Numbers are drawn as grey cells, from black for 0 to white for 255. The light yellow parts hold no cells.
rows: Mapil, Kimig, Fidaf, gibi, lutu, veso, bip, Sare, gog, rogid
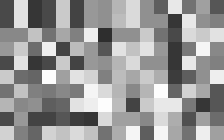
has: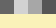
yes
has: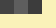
no
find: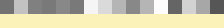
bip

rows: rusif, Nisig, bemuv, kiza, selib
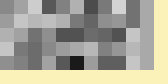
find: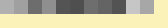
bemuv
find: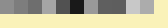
selib
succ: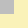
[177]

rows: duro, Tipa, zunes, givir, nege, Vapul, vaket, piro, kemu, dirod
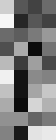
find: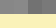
kemu
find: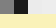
dirod
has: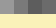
no
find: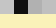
vaket
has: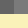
yes
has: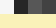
yes

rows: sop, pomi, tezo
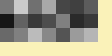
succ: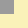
[181]
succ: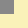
[84]

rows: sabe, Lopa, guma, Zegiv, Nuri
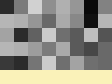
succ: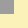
[123]
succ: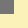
[203]
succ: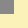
[16]

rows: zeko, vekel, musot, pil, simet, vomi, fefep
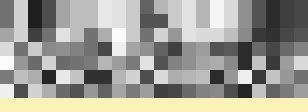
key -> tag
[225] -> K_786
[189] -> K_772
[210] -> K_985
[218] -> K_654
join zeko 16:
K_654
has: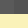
no
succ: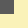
[43]
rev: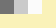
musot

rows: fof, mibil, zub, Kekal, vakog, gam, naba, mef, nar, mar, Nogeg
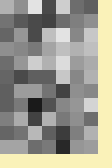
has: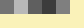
yes
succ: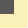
[74]
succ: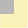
[95]
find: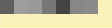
naba

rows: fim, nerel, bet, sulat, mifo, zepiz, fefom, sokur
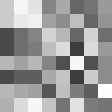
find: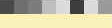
sulat
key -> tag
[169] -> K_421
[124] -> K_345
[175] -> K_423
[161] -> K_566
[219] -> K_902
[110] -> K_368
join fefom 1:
K_421

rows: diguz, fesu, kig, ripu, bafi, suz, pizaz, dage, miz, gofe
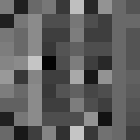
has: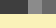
no
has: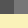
no
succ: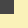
[78]
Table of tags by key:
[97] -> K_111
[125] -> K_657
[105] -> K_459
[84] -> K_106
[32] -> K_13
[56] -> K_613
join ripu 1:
K_459
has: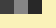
no
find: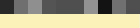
miz
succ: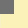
[105]

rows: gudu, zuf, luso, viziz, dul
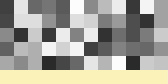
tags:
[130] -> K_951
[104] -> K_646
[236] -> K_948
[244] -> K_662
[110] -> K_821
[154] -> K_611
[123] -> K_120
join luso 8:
K_821
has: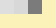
no
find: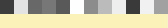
gudu
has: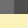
yes
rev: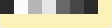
dul

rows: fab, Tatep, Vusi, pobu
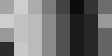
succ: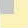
[187]
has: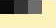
yes
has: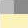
yes
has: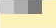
yes
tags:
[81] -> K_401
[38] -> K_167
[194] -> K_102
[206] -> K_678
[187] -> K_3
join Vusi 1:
K_102
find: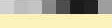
Tatep

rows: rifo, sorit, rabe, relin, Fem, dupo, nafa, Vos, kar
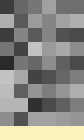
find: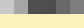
dupo
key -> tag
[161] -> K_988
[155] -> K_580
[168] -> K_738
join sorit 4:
K_988
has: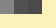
yes
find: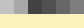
dupo
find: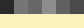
Fem

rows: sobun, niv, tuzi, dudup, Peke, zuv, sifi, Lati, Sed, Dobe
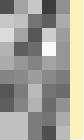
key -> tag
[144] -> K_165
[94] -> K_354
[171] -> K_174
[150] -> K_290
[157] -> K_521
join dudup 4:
K_290
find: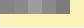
zuv
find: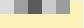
tuzi

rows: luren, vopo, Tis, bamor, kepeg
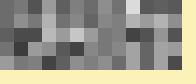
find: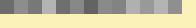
vopo
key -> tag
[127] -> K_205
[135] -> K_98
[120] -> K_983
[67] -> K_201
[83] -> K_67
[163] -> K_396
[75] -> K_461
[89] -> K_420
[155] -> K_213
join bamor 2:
K_213
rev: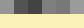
Tis
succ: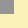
[83]

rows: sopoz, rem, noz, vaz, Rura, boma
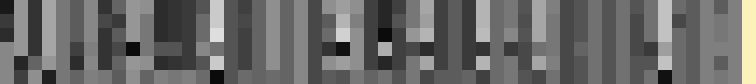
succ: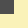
[166]
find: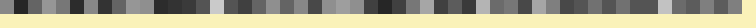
Rura
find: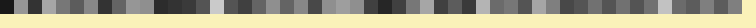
sopoz

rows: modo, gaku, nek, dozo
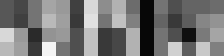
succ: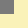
[165]
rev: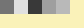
gaku

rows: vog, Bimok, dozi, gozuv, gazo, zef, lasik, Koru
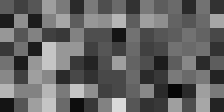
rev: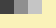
lasik
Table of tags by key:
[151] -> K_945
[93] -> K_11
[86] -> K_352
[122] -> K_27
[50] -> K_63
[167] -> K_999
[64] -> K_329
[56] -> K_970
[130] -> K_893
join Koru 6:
K_970
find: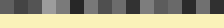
vog
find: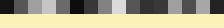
Koru
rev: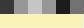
gazo

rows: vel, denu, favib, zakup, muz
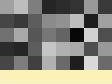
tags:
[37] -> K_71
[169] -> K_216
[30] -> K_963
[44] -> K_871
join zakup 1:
K_71
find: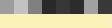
vel

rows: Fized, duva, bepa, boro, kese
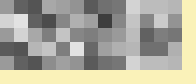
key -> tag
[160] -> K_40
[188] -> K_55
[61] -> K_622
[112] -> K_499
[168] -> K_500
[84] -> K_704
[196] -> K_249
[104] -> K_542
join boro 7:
K_40
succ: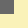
[160]
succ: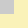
[147]

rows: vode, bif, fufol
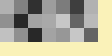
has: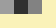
no
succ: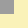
[124]
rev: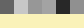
fufol
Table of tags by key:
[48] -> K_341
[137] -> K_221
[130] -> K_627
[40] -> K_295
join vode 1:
K_627

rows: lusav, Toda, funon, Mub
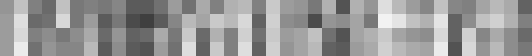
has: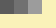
yes
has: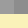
no
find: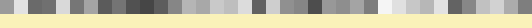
Toda
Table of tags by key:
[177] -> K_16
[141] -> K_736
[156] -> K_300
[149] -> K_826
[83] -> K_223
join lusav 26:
K_826
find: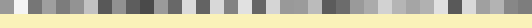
Mub

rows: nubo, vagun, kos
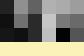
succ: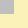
[3]
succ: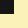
[16]
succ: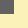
[177]

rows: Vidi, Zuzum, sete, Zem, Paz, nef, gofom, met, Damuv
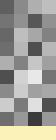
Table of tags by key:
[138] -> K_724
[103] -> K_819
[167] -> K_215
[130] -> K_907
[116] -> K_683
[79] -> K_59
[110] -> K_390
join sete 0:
K_819
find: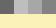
sete
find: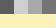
sete
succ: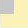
[160]

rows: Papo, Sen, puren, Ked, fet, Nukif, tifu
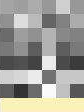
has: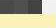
no
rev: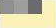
puren
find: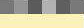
Ked

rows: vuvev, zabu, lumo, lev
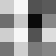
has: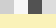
yes
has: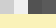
no
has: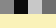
no
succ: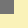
[207]
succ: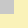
[10]
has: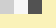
yes
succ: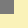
[135]

